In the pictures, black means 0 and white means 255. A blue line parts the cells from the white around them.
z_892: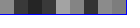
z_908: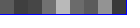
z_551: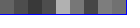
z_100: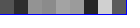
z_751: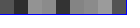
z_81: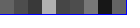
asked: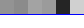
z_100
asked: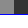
z_751
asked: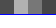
z_551
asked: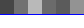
z_908
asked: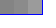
z_751

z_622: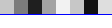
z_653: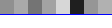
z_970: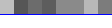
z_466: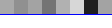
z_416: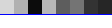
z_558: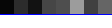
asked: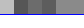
z_970
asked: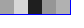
z_653
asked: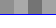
z_653
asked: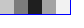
z_622
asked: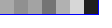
z_466

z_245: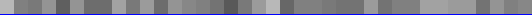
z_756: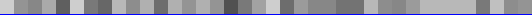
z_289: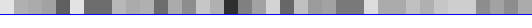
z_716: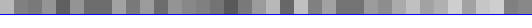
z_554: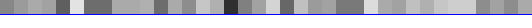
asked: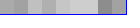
z_554
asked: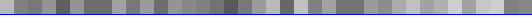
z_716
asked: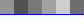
z_756
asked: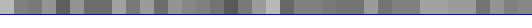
z_245
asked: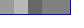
z_245
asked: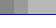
z_756

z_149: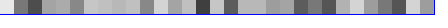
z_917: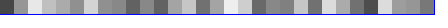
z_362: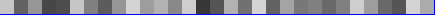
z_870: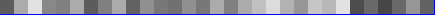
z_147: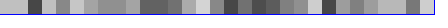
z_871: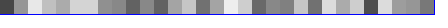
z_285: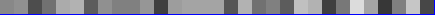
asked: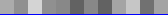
z_917
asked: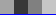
z_285

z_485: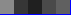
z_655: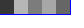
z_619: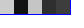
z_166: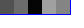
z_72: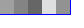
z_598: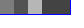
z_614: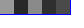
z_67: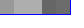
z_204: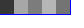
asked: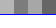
z_655
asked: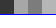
z_204
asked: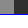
z_614
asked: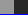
z_614
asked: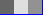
z_72
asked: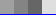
z_72

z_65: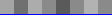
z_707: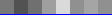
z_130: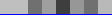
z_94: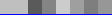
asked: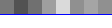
z_707
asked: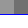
z_130
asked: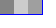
z_94
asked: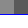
z_65
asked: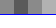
z_65

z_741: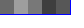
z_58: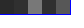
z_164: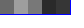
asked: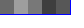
z_741
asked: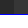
z_164

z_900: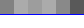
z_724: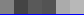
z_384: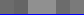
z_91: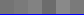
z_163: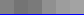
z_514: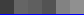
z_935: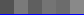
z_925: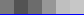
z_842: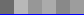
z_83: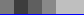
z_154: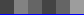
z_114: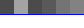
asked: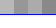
z_842
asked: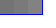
z_91
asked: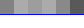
z_900
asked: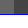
z_154
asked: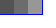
z_925
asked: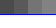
z_114

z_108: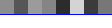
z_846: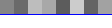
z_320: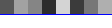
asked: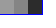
z_108
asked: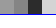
z_108
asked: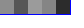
z_108
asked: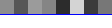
z_108
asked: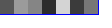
z_108

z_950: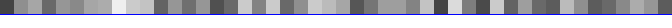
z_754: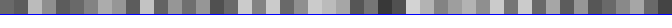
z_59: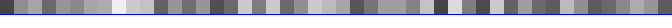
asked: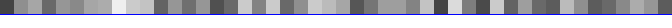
z_950
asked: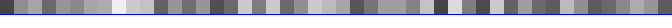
z_59
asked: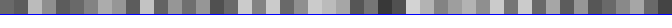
z_754

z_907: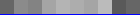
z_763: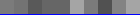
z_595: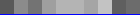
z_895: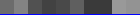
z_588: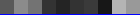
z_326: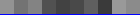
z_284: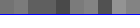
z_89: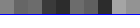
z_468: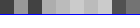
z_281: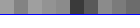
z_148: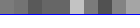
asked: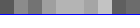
z_595
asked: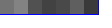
z_326
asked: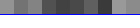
z_326
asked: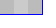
z_468

